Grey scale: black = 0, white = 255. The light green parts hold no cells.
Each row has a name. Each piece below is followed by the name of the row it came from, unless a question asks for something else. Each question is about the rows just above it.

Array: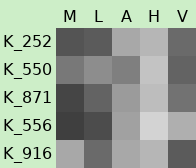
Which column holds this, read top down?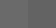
V
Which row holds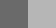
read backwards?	K_252
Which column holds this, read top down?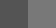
M
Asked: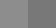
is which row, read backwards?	K_550

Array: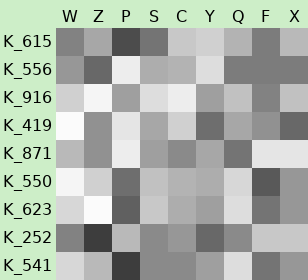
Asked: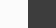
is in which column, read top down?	Z
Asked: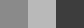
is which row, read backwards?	K_252
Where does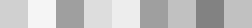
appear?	K_916
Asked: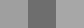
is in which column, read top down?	Y

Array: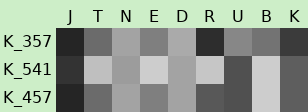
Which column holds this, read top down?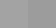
N
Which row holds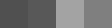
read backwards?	K_457

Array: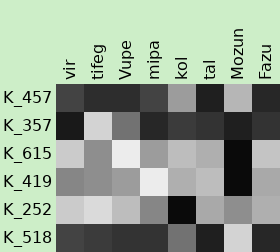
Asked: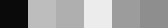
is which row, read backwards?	K_419
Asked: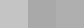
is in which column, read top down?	Fazu
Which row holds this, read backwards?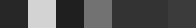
K_518
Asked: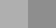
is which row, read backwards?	K_252
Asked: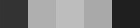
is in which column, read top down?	tal
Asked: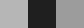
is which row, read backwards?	K_457

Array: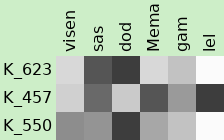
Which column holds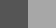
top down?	Mema
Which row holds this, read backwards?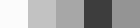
K_550
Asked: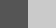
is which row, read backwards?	K_457
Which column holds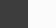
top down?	lel
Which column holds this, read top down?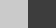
dod
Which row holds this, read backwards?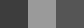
K_457
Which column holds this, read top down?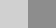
visen

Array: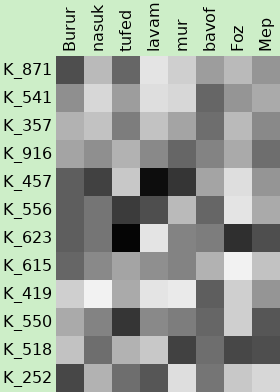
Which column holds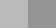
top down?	Foz
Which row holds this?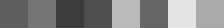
K_556
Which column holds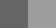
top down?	tufed
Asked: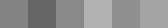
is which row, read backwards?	K_916

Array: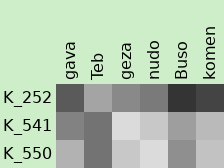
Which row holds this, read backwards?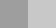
K_541
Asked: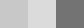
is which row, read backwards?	K_541

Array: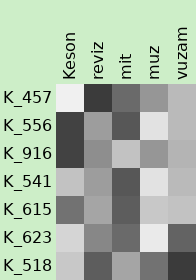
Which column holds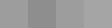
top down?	reviz
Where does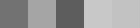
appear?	K_615
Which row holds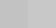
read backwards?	K_615

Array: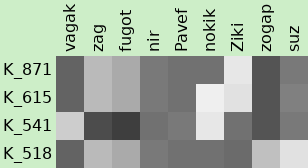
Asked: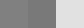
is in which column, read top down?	suz
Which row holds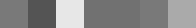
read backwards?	K_871
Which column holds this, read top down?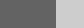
vagak
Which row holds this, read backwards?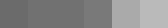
K_518
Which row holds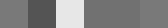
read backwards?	K_871

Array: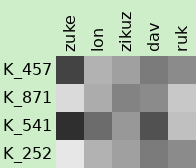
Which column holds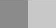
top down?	ruk
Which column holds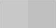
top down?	ruk
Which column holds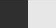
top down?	zuke

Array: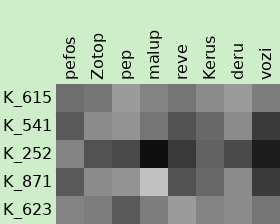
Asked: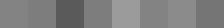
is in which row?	K_623
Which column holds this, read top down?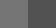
reve
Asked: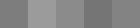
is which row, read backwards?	K_615

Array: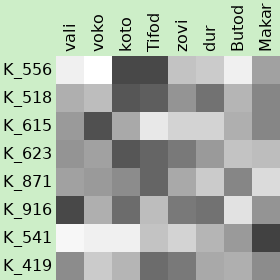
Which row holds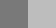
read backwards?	K_916
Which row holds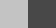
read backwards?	K_556
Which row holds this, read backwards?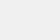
K_541

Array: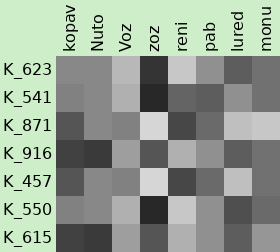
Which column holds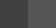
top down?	kopav
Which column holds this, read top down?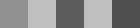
lured
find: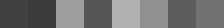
K_916

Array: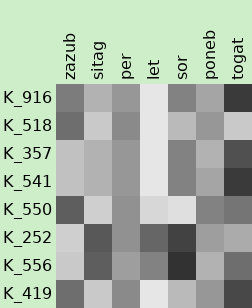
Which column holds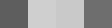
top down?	zazub
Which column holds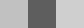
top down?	zazub

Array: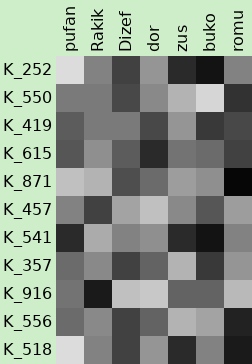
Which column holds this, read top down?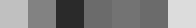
pufan
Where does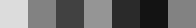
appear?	K_252
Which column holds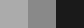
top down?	Rakik
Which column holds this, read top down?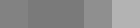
Rakik
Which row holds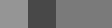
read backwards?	K_419
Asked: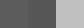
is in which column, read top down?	pufan

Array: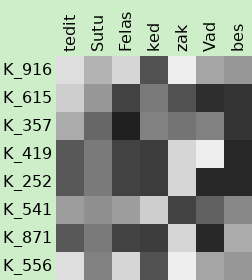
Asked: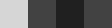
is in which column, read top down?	Felas
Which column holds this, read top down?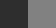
Vad
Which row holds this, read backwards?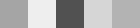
K_916
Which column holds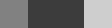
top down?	ked

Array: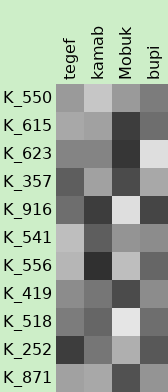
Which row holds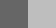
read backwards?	K_556
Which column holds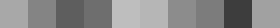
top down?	tegef
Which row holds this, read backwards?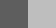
K_541
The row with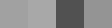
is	K_871

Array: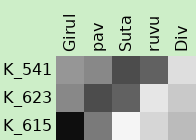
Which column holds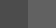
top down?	Suta
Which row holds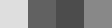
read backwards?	K_541
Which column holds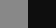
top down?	Girul

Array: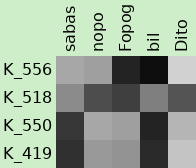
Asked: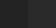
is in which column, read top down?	bil
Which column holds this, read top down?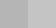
Dito
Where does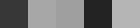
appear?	K_550

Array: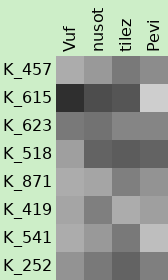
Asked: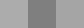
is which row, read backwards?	K_419
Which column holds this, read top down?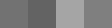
nusot
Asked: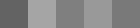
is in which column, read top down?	nusot

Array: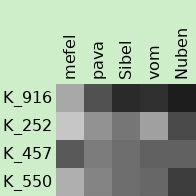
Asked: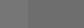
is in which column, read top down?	Sibel
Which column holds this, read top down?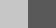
mefel
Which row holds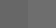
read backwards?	K_550
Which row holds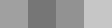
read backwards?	K_252

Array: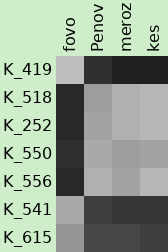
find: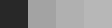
K_252
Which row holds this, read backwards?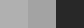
K_252
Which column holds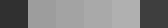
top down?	Penov
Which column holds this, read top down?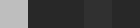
fovo

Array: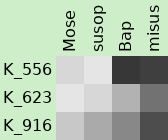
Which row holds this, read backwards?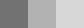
K_623
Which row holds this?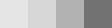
K_623
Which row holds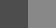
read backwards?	K_916
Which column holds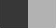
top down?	Bap
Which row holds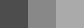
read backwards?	K_916
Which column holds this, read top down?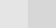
susop
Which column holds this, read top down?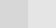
Mose

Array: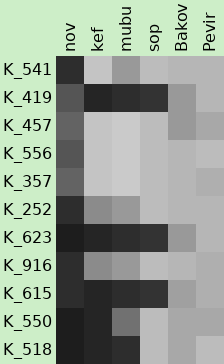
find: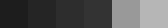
K_623
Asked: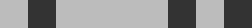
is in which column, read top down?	sop
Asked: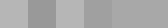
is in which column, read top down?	Bakov

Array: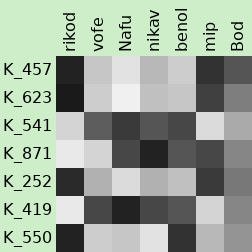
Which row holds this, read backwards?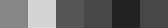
K_419
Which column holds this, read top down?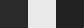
rikod
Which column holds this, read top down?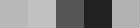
nikav
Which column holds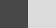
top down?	Nafu
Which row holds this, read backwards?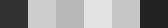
K_457
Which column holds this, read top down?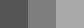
Bod
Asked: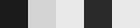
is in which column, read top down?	rikod

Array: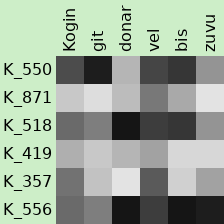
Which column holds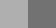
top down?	Kogin
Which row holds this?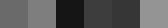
K_518
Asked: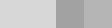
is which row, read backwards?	K_419

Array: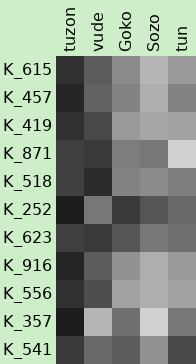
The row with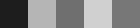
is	K_357
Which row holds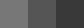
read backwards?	K_623

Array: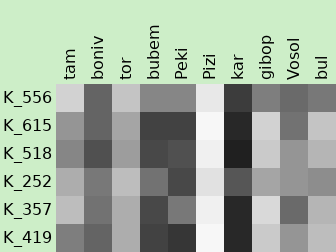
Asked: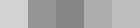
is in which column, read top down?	tam
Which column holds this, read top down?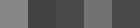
bubem
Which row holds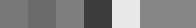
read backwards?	K_556
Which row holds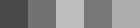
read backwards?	K_252

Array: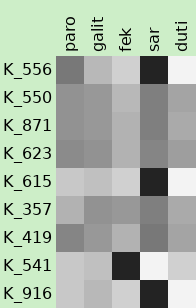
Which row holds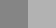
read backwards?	K_623
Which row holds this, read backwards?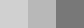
K_556
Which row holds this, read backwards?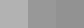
K_871
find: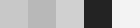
K_916

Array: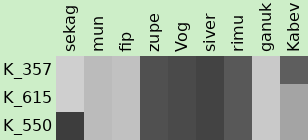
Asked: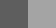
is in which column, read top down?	Kabev
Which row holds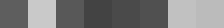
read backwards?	K_357

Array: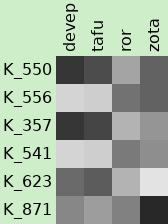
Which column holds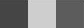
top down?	tafu
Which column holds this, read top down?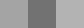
ror
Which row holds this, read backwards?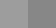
K_871
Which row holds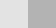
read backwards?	K_623
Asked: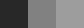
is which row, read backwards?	K_871
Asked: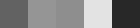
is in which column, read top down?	zota

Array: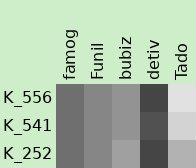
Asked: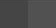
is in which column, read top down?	detiv
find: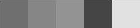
K_556
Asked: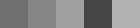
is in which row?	K_252

